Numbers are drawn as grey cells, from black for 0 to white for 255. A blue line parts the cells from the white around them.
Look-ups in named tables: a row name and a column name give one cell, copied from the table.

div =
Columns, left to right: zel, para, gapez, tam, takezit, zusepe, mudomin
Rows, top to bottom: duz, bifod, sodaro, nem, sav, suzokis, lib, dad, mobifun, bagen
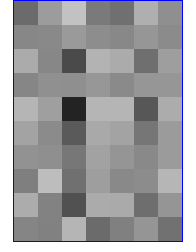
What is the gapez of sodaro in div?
74
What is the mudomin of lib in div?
155
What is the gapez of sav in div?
35
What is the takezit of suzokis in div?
163
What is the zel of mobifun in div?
172
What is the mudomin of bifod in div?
139
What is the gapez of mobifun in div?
81
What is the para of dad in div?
189
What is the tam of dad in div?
158
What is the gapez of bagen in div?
181
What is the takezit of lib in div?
149
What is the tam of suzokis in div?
169
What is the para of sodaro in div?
135
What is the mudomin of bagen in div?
113
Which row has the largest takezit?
sav

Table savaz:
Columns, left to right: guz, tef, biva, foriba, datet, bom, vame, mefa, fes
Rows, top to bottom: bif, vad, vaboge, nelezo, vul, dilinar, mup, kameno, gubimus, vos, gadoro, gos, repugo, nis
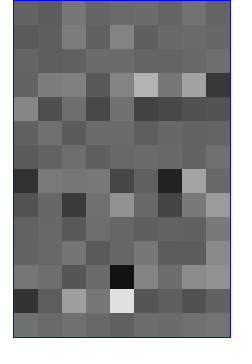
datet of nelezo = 132
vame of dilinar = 103
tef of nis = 106
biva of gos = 86
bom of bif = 108
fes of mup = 112
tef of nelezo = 125
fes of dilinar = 100
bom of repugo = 85

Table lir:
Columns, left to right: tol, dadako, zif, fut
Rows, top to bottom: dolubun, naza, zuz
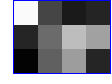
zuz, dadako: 96
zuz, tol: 3
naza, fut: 161
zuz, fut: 37
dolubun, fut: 36
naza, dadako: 107
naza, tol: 37
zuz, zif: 157
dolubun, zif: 26
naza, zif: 189
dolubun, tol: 250
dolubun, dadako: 69

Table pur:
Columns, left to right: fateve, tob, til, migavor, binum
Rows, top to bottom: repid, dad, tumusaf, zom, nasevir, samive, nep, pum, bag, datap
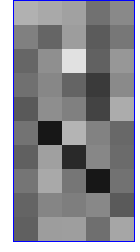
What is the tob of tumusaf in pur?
143
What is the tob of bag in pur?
133
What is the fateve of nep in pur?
96
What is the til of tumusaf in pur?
225
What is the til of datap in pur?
158
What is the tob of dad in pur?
101
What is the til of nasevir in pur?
128
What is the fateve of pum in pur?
117
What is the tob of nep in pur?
160
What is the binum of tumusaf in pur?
151
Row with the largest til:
tumusaf

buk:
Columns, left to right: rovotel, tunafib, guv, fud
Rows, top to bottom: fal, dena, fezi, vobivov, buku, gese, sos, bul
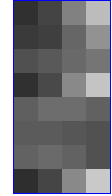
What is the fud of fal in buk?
188
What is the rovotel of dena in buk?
58
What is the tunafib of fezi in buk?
89
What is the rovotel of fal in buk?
48
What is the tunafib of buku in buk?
109
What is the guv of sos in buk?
98
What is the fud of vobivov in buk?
196
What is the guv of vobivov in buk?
137
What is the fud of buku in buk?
97
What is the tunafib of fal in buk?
68
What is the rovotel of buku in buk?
95
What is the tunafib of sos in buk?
106
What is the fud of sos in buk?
81
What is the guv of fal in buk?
129
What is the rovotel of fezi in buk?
80
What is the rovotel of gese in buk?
91
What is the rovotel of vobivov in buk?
48
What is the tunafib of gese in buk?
91
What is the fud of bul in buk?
201

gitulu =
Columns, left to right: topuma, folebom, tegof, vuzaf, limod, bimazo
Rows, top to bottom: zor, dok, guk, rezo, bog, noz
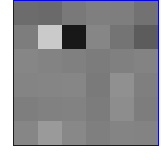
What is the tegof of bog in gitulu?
130
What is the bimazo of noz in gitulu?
131
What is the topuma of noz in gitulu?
134
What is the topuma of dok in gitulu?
125
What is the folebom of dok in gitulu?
202
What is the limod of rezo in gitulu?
144
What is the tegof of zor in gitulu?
121
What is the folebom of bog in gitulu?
129
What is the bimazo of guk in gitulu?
131
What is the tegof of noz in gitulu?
136
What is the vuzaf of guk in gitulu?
124

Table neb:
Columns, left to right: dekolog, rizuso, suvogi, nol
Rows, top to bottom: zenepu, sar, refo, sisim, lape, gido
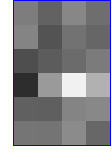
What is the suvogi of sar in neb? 114
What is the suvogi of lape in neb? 132
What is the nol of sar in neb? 102
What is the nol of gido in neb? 103
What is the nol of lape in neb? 136
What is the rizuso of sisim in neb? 154
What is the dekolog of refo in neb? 78
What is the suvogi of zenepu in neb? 135
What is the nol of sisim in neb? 177
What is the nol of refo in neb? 123
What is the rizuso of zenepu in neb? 98
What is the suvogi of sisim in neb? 241
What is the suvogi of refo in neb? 107
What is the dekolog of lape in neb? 96
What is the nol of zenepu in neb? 110
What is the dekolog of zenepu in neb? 125

